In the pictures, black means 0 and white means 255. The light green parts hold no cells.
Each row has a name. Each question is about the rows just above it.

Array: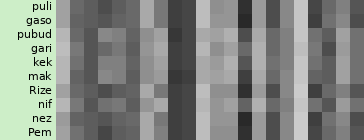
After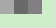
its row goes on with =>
[197 113  93 161 113]
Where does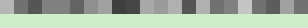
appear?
kek
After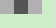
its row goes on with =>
[113 128 197 113  93 161 113]

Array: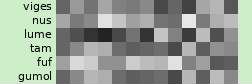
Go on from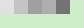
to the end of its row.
[109 231 122 174 188]
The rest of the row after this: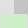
[160 174 115 109 231 122 174 188]

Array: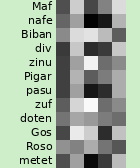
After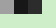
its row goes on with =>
[172]
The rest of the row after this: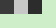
[ 58 199]

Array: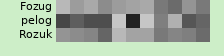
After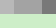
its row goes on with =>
[133 127 107]
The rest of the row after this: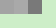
[107 148 121]

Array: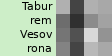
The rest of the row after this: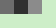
[162]
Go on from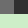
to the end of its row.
[139 162]
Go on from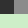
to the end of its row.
[162]
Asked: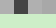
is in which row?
Tabur
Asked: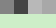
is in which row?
rona
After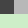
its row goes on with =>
[168]
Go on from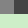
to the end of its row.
[184 168]

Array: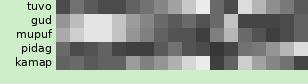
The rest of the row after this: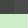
[98]
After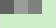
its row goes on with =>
[149 176 214 235  63  98 206 162 134 114  69]
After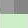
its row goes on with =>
[106  90 106  83 106 194  69  69  69  75  98]
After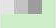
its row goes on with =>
[134 106  90 106  83 106 194  69  69  69  75  98]
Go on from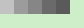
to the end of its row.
[106  83 106 194  69  69  69  75  98]
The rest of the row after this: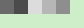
[121  90]

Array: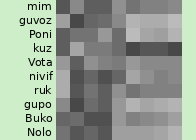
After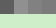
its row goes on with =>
[152 137 137 137]
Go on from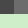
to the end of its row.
[ 94 152 179 165 172 179]
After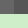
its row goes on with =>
[159 159 159 165 179]
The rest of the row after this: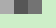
[ 94 144 115 129 129 129]
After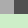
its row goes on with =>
[102  80 102 165 144 129 137]

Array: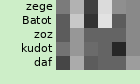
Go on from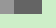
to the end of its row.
[100 137]
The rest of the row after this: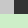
[226  92 137]
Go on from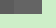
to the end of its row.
[157]
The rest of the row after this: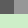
[100 100 100 137]
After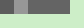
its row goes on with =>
[137]

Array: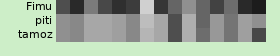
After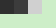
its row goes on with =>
[ 54 101 144 101  66 109  41  28]
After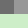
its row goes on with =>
[116 159  72]
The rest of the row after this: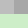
[ 78 174 101 152 116 159 144]
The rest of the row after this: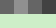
[109  41  28]

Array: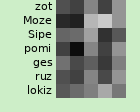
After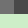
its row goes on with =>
[ 95  57 127]
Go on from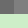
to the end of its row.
[168 119]
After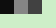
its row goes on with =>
[148]

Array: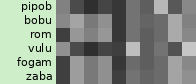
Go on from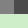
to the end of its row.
[ 47  69  55 115  94 184  88 136]
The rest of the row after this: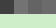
[164 144]
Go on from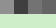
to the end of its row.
[107 164 144]
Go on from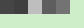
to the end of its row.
[ 82 198]

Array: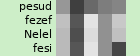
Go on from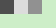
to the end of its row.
[192]
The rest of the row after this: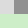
[192]
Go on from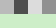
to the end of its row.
[192]
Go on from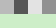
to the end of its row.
[70]
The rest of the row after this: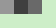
[125 133]
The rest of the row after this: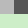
[227 145  70]
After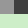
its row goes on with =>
[105 125 133]

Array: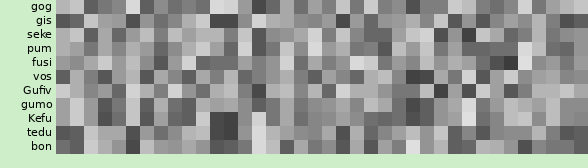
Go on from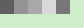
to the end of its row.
[154 189 175 160 189 140 140]
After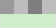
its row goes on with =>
[160 181 181 126 197  87 140 148 168 210 126 197 134 103 103 160 197 210
  80 148  66 197 168 103 126 181 119 140 148]
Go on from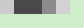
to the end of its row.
[175 168 140 134 154  73 154 103 148 154 175 134 197  87 148  87 134 160
 140 181 126  80  95]
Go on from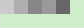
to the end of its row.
[210 175 126 210 148 111 175 189 126  73 175 189 134 181 103 210 175 175
 148 119 119 189  66 160  80 203 160  87 126 181 181 197 168]
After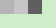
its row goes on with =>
[119 134 217  95 140 111 126 111 217 210 154  73 103 168 111 160 126 197
 119 203 126 140  80 126 126 203 189 126 111 134 210 119 160 181 197]

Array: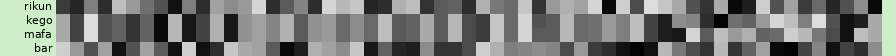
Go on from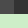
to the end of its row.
[184  51  98 161   9   3  67 133  17  67  45 140]
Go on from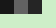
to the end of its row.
[ 30 140  51  51  75 206 176 126 133 140 133  75 153  59  45  17   3  17
 184 119  75  51 184  51  98 161   9   3  67 133  17  67  45 140]
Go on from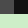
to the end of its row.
[190 169]
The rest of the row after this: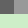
[213 190 126 221  82  17  30 169]
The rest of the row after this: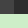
[140]
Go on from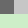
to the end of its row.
[ 51 153 176 161 213   9 206  75 221 198 169  82  51 169   9  30 206  82
 161  59 105  37  82 140   9]
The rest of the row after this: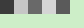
[ 90 184 105 111 153 126 190  67  30  23 213  90 190 153 176  98 105 206
 184 119  75  17 190 169]

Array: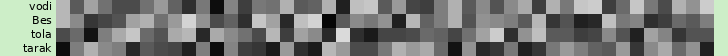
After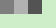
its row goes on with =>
[146 138 126  90 183  54  83  32  40 191 120 132  47  62 106  90 126]
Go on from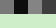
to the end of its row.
[120 113 177  90  98 177  32 191 198  90 154  69  62 126 177  90 138  83
 138 170  62 177 120 198 204  62 106 198 120  75 177 146 204]

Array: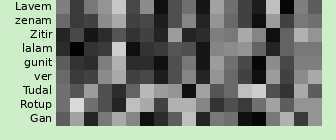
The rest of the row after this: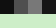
[156 112  72   7 140  72 127 127]
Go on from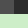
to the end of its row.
[ 99 185 156 148  15 162  85 105 191 205  79  51 169  93]
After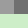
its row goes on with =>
[ 72   7 140  72 127 127]

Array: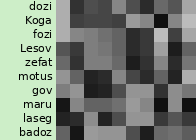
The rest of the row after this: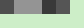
[57]
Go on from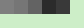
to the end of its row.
[160  29  99]
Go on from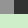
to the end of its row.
[141 118]
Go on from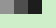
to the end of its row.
[105 112  93]
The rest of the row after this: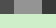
[85 57]
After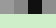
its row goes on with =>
[16]
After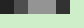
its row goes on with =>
[141 118]

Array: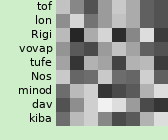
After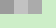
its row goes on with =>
[96 82]
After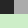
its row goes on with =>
[213  45 135 221  60]
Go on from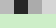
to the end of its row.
[ 45 135 221  60]

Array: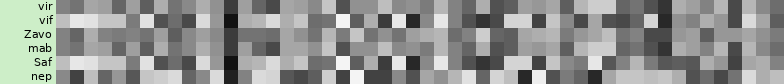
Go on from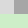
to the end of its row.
[94]
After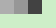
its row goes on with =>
[166 174 130]
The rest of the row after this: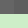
[166 174 182 123 151 166 190 115 130  73  73 151 159  94 151 151 166 145
 123]
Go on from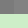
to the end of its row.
[115 159  94 137 159 137  60 115 115 109 166 145 115 182 123 197 115 145
 115 159 174 182 109 130 205 101  94 166 174 182 123 151 166 190 115 130
  73  73 151 159  94 151 151 166 145 123]
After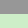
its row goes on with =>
[166 145 123]
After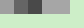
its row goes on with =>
[145 197  81 145 145 190 137 145 123 182 130 101 174  81  94 159 151 166
  94 182 205 205 101 115  81  52 174 159 130 182  73 182 137 109]

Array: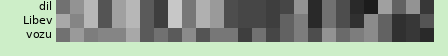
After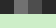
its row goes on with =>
[ 28 160  98 147  55]
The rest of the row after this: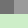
[125 133 133 168  90 113  90 139  84 119 119  62 113  70  98 125  77 147
 106 125 139  98  48  55  41]
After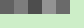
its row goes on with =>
[125 139  98  48  55  41]

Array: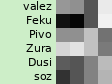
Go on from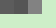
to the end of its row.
[187]
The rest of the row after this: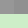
[ 85 234]
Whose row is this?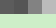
Dusi
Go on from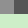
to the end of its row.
[234]

